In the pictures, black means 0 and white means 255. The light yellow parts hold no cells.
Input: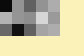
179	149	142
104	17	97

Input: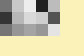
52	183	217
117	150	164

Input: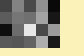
92	118	112
14	108	231

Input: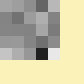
132	114	156
133	132	131

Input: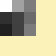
48	65	107
32	64	123

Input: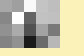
135	254	100
145	171	81

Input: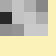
40	194	198
143	148	202
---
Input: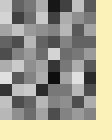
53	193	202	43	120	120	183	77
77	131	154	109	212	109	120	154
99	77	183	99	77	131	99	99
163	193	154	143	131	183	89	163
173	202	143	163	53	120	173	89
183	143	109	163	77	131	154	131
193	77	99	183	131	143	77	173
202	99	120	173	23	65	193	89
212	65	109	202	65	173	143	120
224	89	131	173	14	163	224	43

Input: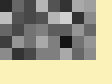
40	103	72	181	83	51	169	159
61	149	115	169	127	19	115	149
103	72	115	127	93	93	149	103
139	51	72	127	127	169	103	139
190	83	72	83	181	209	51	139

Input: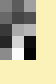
38	212	15
57	170	182
104	69	80
128	92	160
139	251	5

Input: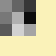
89	209	164
120	176	12
140	100	55

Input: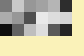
14	98	190	221	89	36
120	201	151	162	181	45
172	151	79	233	221	212

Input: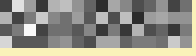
67	224	157	55	179	191	147	100	44	167	135	78	100	147	67	112
88	123	248	67	112	112	88	135	55	123	55	179	78	100	55	123
179	67	123	202	135	112	157	88	191	78	191	44	157	167	147	147
214	88	88	88	135	147	100	78	167	167	100	123	123	112	202	147

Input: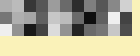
118	175	166	96	199	187	106	14	96	239	67
175	187	55	86	156	106	44	127	86	136	209
239	146	25	67	219	146	35	106	118	199	77

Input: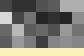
70	49	49	81	92	175	175
92	152	123	61	132	142	132
104	184	92	104	81	152	114
215	70	114	37	49	37	142

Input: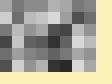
69	196	99	89	50	99	216	186
80	207	148	177	50	40	216	167
110	158	130	120	99	120	167	148
120	186	148	167	80	69	186	148
167	120	139	139	177	167	120	130
207	110	186	196	216	158	80	110
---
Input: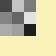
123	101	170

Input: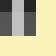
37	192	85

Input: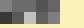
100	95

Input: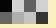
210	196

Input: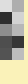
174	46

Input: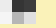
60	182

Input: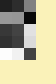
129	150	56
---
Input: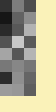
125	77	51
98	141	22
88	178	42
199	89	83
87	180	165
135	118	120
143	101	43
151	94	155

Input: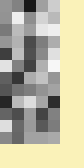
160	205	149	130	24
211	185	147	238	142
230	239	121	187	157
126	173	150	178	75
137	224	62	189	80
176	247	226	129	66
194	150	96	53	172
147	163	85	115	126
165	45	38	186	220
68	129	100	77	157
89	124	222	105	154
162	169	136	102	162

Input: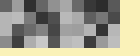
44	89	100	157	48	102	145	168	105	56
119	74	181	187	122	53	79	185	171	95
52	183	181	86	107	130	70	161	158	180
154	189	139	63	173	200	85	184	191	61

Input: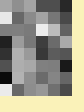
78	40	167	143	164	78
119	73	232	104	139	163
188	98	126	127	122	236
107	170	32	156	120	62
92	85	49	177	154	56
126	25	81	174	168	128
133	102	10	178	143	107
112	74	235	104	141	151

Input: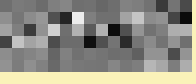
116	74	111	122	119	108	127	134	111	113	103	110	130	126	114	58
69	11	143	118	140	151	81	37	236	127	112	112	163	197	140	146
174	178	162	127	60	146	209	111	178	91	177	12	81	148	114	127
148	111	66	195	163	175	77	108	108	15	80	116	42	117	139	115
76	148	141	125	132	140	101	129	113	121	116	110	112	96	147	147
125	173	146	124	143	129	105	126	120	118	117	134	119	126	182	167

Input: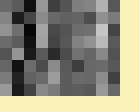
177	87	106	91	16	150	63	84	127	132
144	123	132	29	70	139	104	97	100	78
197	68	147	110	8	165	73	84	109	113
185	89	107	93	18	162	68	87	130	145
136	82	84	149	26	90	42	76	114	102
107	88	102	18	108	75	138	89	62	104
140	65	123	35	98	107	156	92	106	104
152	103	153	26	67	136	123	92	93	88

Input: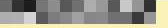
149	50	106	49	29	118	141	87	112	173	152	88	200
58	149	173	176	211	90	124	136	161	135	137	113	112

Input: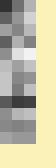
112	178	50
149	209	97
133	184	159
176	129	95
224	242	142
160	193	188
135	146	197
123	190	197
60	65	89
181	191	142
130	138	136
152	152	163
